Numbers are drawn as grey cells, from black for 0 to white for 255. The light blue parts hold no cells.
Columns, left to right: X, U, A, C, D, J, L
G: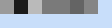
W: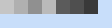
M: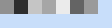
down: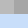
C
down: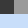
L
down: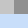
X
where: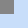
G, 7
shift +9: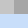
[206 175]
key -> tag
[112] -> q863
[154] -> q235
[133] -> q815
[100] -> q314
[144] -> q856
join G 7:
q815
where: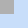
W, 2

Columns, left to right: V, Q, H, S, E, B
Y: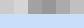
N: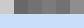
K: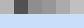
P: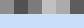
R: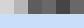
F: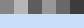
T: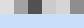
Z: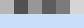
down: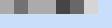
E
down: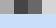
E
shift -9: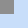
[133]
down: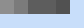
H

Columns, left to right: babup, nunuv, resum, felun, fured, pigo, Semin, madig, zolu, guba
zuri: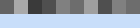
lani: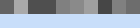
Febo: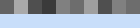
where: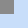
lani, 6
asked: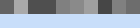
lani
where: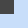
lani, 8

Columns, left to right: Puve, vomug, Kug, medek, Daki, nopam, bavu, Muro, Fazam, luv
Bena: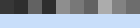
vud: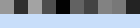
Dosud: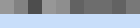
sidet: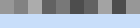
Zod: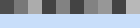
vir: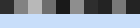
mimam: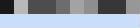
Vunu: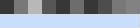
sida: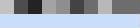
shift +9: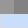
[160 139]
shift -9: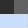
[37 89]
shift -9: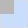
[175]
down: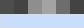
nopam
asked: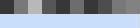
Vunu
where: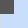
Vunu, 4

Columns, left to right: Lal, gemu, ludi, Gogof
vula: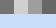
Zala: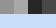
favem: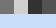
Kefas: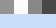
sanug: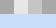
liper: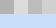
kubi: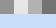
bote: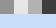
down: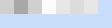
gemu
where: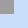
vula, 3
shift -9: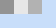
[138 222 169]
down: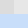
gemu
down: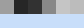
ludi
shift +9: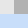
[240 187]
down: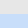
gemu

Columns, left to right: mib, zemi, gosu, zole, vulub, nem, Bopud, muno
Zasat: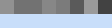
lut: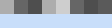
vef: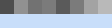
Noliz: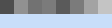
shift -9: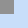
[136]
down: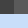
muno
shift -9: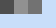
[ 69 136 105]
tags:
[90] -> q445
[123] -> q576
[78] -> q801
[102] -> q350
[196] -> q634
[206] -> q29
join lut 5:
q29
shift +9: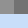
[154 123]

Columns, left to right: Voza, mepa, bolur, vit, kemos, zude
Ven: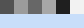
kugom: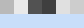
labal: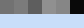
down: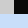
zude
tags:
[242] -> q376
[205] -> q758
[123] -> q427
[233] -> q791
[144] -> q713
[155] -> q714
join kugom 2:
q791
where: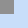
labal, 4
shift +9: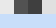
[242  91  72 233]
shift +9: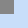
[143]
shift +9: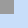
[164]

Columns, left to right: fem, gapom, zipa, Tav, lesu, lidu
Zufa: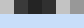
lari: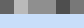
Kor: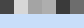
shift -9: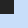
[27]
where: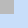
lari, 2
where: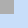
Kor, 4
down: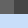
fem

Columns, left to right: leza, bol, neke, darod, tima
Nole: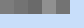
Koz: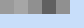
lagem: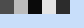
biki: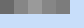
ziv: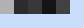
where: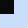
lagem, 3
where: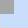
Koz, 2

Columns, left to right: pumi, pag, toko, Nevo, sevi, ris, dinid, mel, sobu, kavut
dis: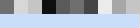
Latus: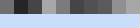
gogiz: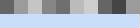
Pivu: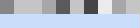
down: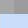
kavut
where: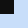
dis, 4
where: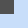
Latus, 7
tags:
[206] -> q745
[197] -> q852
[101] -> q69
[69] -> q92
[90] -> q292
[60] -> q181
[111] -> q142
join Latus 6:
q92
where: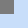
Latus, 5
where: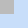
gogiz, 6

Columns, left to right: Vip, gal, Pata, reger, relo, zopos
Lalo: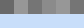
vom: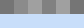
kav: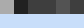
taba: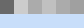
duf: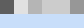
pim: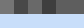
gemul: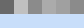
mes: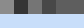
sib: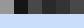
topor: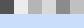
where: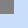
vom, 4
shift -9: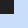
[24]
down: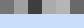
Pata
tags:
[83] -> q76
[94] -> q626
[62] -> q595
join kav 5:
q76

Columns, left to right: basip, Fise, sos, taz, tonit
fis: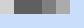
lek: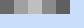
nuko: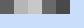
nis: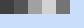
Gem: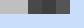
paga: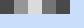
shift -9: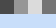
[ 64 141 210 107]
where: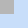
nuko, 2
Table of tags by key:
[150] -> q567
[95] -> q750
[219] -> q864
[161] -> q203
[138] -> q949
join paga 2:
q567
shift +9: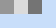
[159 228 125]

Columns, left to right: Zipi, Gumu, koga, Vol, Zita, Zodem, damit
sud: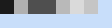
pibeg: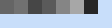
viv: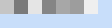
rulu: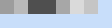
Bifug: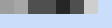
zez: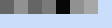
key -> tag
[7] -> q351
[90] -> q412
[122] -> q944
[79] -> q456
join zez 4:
q944
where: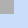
sud, 2
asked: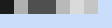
sud
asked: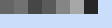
pibeg
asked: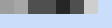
Bifug

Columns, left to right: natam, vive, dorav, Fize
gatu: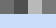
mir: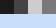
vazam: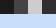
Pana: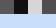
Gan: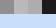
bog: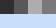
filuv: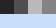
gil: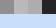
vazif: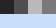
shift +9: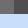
[119  88]
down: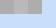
dorav
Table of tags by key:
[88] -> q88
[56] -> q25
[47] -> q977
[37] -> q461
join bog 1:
q977
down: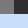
Fize
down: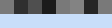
Fize
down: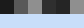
natam

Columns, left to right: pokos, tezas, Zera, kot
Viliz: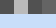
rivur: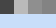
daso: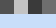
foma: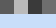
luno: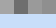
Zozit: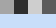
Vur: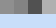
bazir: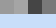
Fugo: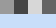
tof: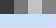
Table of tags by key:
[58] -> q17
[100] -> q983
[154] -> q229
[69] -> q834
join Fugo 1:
q229
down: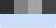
tezas

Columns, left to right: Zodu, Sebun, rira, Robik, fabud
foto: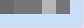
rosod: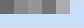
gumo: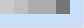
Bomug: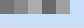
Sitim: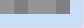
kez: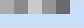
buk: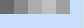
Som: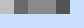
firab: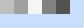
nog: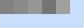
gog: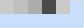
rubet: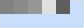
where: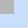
foto, 4
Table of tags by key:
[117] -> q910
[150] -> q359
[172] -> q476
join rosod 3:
q359

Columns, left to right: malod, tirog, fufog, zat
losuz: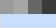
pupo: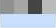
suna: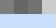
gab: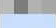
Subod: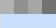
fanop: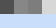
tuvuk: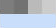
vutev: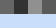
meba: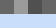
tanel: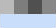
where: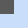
vutev, 4
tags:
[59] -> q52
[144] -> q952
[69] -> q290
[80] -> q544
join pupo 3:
q290

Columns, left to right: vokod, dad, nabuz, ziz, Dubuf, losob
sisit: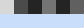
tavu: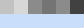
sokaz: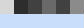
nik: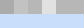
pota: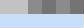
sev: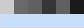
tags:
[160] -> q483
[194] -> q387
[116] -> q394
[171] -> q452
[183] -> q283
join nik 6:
q283
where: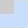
sev, 1

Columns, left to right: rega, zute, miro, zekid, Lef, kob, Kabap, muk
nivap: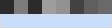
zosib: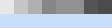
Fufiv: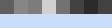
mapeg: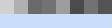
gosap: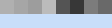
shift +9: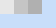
[240 206 185]
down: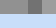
Lef
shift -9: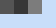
[ 75  46 115]
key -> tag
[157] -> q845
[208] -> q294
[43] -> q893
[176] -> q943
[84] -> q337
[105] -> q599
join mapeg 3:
q599
